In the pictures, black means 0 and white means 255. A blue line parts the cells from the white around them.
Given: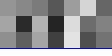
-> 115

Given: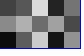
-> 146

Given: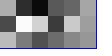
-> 151

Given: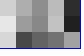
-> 162

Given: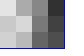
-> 78

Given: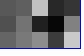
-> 201

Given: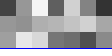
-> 138

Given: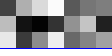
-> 161

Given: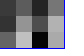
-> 170

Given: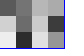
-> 150
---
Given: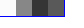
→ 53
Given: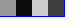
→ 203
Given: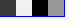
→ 3
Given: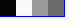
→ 155
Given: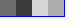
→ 214
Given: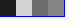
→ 109
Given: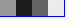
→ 99
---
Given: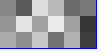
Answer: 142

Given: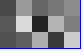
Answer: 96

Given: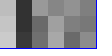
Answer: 57

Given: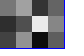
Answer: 147

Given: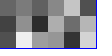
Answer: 239

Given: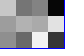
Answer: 105

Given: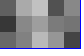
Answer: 129
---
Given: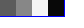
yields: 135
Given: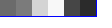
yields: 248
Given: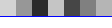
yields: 70
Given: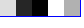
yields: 1
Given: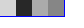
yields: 40
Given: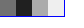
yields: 32
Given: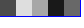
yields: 167
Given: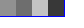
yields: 110
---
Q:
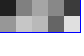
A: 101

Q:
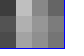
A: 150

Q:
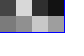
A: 200

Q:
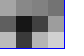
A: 65

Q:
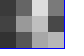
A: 191

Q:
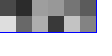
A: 195

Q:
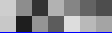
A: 185

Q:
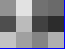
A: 65
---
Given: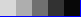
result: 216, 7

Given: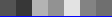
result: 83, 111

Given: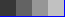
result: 55, 193

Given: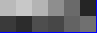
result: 186, 112

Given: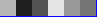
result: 182, 116

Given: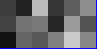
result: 61, 135

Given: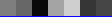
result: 125, 69

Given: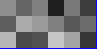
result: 142, 54
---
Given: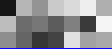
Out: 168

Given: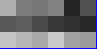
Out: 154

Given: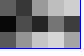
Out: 163

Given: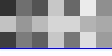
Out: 157

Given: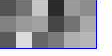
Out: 183

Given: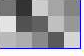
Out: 213

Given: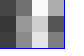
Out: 126

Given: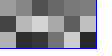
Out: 39

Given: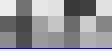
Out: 169
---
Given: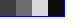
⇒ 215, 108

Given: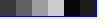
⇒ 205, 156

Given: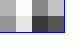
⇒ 252, 231

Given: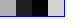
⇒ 212, 176

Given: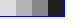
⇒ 221, 179

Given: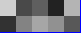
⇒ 207, 180
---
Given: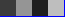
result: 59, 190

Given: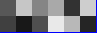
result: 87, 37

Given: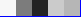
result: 247, 182

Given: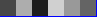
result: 71, 100

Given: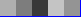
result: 175, 148

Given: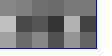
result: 134, 99

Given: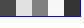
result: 74, 53

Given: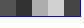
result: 82, 67
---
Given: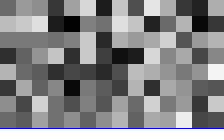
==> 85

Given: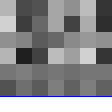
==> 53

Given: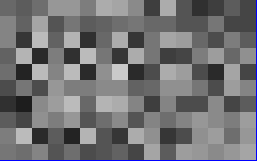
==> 157

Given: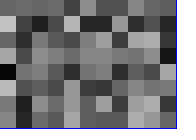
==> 120

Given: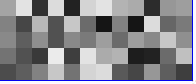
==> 143

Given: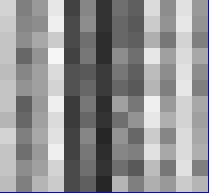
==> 175

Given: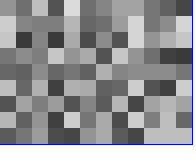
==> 163

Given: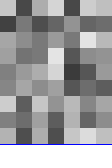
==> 166
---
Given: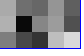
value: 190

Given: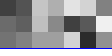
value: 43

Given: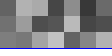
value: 134

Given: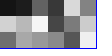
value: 86

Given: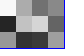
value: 58

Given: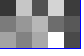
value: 255
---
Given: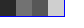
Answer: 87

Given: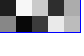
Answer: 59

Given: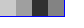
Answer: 48

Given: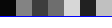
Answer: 61

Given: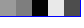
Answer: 3

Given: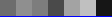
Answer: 125

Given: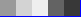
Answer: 239

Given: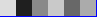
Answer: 137
